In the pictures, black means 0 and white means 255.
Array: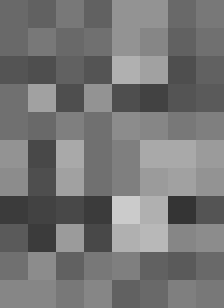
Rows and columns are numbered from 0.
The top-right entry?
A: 120
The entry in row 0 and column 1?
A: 97
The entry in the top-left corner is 105
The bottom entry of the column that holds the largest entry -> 97
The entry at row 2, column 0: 84
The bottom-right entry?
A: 120
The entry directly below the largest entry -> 176
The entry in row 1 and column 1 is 120
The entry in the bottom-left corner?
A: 134
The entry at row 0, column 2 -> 120
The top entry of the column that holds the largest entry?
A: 147
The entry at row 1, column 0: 105
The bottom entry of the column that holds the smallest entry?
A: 127
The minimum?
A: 52

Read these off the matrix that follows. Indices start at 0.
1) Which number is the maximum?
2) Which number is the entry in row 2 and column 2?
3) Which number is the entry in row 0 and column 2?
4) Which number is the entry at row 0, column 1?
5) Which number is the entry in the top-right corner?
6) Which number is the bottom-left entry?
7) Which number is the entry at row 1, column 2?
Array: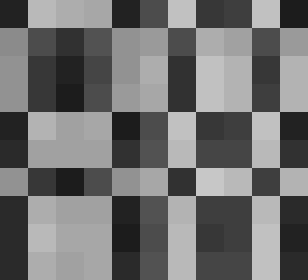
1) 199
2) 34
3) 173
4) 185
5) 28
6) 42
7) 49

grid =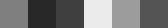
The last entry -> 84
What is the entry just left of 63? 40
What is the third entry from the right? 235

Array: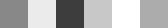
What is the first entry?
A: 136
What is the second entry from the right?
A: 255
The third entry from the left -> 60
